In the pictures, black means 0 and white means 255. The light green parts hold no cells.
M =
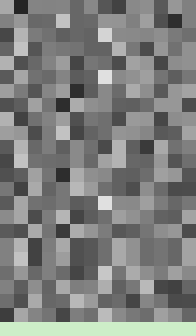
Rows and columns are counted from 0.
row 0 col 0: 168
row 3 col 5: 115
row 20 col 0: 129
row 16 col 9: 95
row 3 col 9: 120
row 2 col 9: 137
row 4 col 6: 118
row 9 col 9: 145
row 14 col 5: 92
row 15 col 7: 111
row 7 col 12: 151
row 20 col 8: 97
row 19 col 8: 117
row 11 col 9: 103
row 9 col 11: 89
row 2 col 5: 103
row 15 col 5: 69
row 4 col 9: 162
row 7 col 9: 95
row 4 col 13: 145
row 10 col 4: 95
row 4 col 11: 71
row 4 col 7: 111
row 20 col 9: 120
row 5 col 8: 138
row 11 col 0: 71
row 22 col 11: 160
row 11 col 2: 113
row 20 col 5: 126
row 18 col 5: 80
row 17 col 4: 169
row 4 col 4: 157
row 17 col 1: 180
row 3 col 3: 125
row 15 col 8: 159
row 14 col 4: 119
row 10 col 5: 138
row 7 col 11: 151
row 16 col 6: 149
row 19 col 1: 151

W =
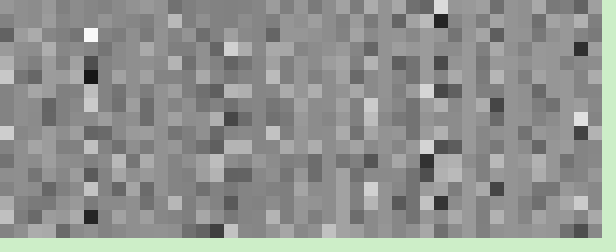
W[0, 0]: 151
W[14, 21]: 150
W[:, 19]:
[156, 127, 101, 169, 161, 187, 135, 118, 113, 194, 135, 140, 143, 129, 140, 180, 148]
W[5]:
[200, 119, 103, 156, 155, 174, 22, 131, 162, 143, 161, 132, 132, 127, 169, 135, 121, 132, 134, 187, 127, 150, 129, 141, 162, 106, 138, 147, 135, 115, 155, 133, 170, 153, 123, 182, 148, 127, 163, 150, 152, 132, 172]
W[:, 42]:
[159, 127, 122, 158, 141, 172, 133, 136, 132, 179, 135, 136, 151, 136, 136, 169, 136]
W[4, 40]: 129
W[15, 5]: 171
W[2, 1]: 156
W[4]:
[176, 140, 128, 156, 128, 161, 79, 131, 138, 143, 144, 139, 180, 112, 144, 130, 100, 117, 134, 161, 127, 150, 140, 157, 165, 128, 179, 147, 95, 115, 155, 74, 148, 153, 118, 152, 151, 144, 152, 150, 129, 138, 141]
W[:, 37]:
[144, 144, 147, 131, 144, 127, 144, 144, 147, 114, 140, 153, 144, 144, 130, 133, 146]
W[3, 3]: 174
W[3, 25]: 133
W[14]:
[171, 131, 122, 121, 144, 153, 123, 138, 138, 143, 113, 137, 183, 127, 144, 131, 89, 132, 130, 140, 127, 150, 147, 141, 162, 128, 181, 147, 89, 115, 194, 53, 140, 153, 128, 145, 148, 130, 111, 150, 167, 203, 136]
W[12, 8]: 166
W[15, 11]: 135
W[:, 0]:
[151, 130, 98, 154, 176, 200, 131, 131, 131, 206, 131, 115, 142, 131, 171, 192, 131]
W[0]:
[151, 143, 140, 152, 128, 140, 134, 130, 138, 146, 153, 146, 113, 127, 133, 130, 129, 130, 134, 156, 127, 150, 122, 141, 162, 124, 172, 147, 167, 112, 102, 219, 150, 153, 159, 111, 148, 144, 169, 121, 126, 99, 159]
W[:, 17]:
[130, 141, 137, 172, 117, 132, 175, 132, 108, 137, 180, 132, 99, 132, 132, 132, 136]
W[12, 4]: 135
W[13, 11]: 146
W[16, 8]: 137
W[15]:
[192, 126, 106, 156, 152, 171, 37, 131, 162, 143, 159, 135, 132, 127, 167, 142, 120, 132, 134, 180, 127, 150, 127, 141, 162, 109, 138, 147, 135, 115, 150, 139, 170, 153, 127, 178, 148, 133, 164, 150, 152, 132, 169]
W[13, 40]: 152
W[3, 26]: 102
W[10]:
[131, 143, 165, 156, 128, 129, 192, 131, 113, 143, 124, 146, 151, 127, 113, 95, 180, 180, 134, 135, 170, 150, 173, 141, 149, 163, 138, 147, 134, 152, 212, 80, 93, 153, 136, 121, 148, 140, 103, 150, 155, 132, 135]
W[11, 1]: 143
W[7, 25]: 128
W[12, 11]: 146
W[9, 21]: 150
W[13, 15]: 130

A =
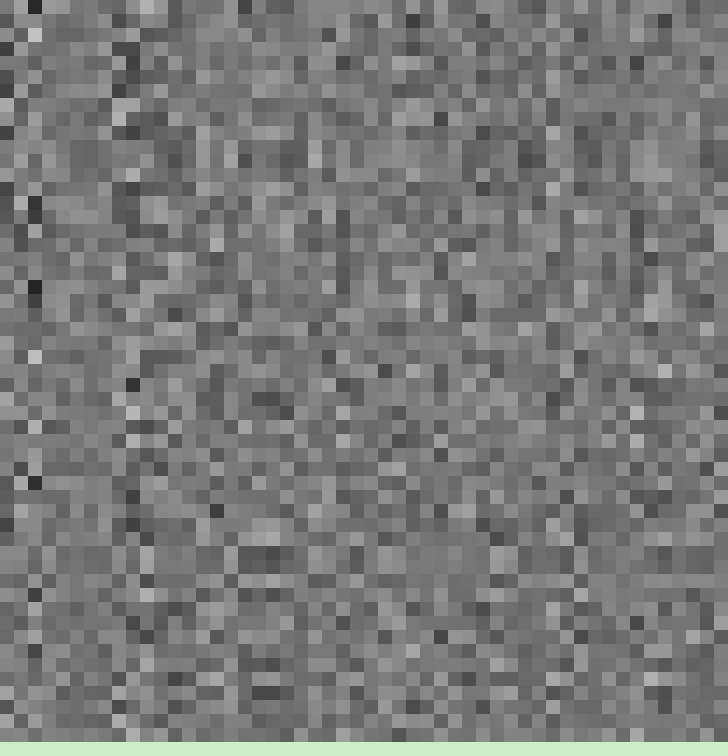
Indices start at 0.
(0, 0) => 121
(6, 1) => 154
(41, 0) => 109
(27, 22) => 140
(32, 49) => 152
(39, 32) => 133
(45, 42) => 104
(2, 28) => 126
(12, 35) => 99
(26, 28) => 116
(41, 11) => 111
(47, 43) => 114
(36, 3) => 130
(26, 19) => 137
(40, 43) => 113
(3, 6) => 127
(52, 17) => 114
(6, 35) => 117
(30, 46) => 95
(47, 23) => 140
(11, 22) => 168
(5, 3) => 103
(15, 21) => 138
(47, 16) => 146
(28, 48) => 111
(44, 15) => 146
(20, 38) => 100
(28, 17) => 115
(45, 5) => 129
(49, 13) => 137
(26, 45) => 124
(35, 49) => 102
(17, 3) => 109
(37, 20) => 132
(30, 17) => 162
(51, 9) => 136
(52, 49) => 111
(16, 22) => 103
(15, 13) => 124
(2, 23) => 82
